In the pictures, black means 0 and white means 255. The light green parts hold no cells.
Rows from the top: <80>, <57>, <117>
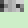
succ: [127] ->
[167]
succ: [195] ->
[112]
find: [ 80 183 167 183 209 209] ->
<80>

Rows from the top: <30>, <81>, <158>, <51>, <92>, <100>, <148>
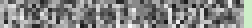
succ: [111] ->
[71]
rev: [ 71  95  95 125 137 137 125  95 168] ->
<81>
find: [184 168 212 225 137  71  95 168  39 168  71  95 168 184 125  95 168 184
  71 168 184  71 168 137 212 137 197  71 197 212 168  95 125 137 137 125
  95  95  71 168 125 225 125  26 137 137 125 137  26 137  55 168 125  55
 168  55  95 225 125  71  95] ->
<81>
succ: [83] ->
[212]
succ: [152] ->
[95]

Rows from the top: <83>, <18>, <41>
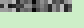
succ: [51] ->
[171]
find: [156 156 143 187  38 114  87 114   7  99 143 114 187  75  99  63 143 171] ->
<83>
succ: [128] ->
[99]
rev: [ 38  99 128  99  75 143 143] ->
<18>
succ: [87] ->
[114]

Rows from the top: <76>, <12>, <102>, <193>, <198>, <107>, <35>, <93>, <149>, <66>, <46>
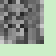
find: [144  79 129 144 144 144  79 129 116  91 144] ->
<12>
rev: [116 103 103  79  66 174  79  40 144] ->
<76>
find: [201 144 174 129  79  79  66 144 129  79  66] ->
<46>
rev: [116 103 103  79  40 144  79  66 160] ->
<193>
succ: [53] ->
[79]

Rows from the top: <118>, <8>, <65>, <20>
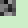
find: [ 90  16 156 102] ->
<118>
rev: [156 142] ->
<20>
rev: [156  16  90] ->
<118>
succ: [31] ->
[74]
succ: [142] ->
[156]

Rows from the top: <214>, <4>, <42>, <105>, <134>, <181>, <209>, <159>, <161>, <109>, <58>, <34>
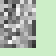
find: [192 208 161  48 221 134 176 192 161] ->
<4>
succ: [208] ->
[161]
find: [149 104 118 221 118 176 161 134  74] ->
<159>
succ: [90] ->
[235]

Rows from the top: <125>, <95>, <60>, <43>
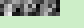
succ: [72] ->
[181]
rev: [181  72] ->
<95>
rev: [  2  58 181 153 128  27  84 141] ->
<60>
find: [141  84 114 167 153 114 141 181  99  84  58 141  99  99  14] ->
<125>

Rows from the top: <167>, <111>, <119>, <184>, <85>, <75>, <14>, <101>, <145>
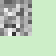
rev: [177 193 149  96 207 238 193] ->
<101>
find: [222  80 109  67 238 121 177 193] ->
<14>

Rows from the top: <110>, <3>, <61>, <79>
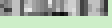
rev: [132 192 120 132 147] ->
<3>
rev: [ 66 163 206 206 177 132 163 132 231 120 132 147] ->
<110>
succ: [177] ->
[206]

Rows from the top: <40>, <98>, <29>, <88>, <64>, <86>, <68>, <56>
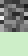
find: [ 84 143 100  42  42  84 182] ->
<88>
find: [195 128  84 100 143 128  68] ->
<29>

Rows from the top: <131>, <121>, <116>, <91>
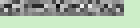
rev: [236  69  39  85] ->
<121>
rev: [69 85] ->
<131>
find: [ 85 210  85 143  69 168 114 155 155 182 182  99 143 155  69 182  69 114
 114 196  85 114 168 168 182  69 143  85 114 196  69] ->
<116>
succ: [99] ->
[143]

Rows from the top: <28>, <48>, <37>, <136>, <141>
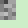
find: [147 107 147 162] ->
<141>
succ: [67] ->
[162]
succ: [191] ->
[147]
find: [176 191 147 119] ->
<136>
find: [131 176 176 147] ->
<48>

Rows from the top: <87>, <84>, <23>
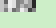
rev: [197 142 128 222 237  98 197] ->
<87>
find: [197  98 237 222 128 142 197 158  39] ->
<87>
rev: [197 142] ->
<87>
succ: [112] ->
[142]
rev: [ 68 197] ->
<23>
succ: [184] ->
[142]
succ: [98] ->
[237]

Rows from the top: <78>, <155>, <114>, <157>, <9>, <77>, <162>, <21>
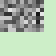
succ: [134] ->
[149]
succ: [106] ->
[149]
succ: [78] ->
[122]
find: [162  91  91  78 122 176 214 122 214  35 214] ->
<77>
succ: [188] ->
[91]
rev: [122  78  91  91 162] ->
<77>
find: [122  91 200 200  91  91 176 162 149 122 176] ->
<21>

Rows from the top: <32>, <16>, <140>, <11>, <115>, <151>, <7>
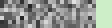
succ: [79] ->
[182]
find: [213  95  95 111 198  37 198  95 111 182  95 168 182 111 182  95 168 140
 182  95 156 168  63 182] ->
<115>
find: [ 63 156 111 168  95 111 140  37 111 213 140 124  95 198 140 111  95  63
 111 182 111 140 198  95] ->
<16>
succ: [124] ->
[95]

